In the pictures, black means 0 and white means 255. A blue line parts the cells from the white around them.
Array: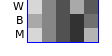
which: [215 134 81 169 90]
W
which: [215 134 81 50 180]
M
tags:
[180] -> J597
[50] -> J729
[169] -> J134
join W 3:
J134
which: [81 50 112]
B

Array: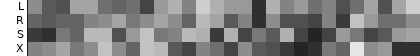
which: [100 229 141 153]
X
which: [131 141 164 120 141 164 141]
R

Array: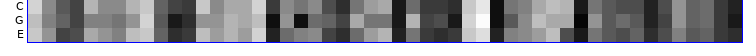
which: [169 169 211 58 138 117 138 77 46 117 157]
C
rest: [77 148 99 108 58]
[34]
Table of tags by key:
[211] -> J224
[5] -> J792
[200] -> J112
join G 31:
J224
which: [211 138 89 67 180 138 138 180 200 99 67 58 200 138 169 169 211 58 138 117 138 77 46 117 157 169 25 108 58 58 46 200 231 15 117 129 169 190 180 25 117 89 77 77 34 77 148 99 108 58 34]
C
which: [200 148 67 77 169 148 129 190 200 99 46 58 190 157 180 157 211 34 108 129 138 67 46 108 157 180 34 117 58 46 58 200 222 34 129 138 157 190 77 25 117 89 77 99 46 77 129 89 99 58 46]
E

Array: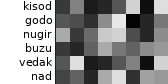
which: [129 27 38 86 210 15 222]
kisod
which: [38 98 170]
buzu
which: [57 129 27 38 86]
kisod
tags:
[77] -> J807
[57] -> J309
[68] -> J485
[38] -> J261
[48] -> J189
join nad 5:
J189
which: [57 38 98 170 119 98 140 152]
buzu

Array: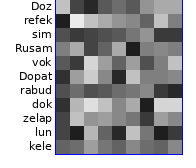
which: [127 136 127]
Rusam
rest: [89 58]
[213 158 99 158 80 127 193]
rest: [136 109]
[99 136]
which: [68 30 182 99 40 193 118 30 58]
lun

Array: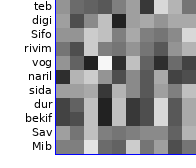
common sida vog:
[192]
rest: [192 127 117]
[127 138 138 98 180]

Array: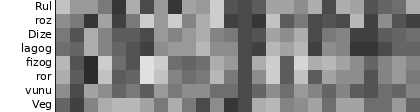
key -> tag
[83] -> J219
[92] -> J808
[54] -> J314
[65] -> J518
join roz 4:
J518
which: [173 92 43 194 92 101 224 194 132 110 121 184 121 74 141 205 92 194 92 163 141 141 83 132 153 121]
ror

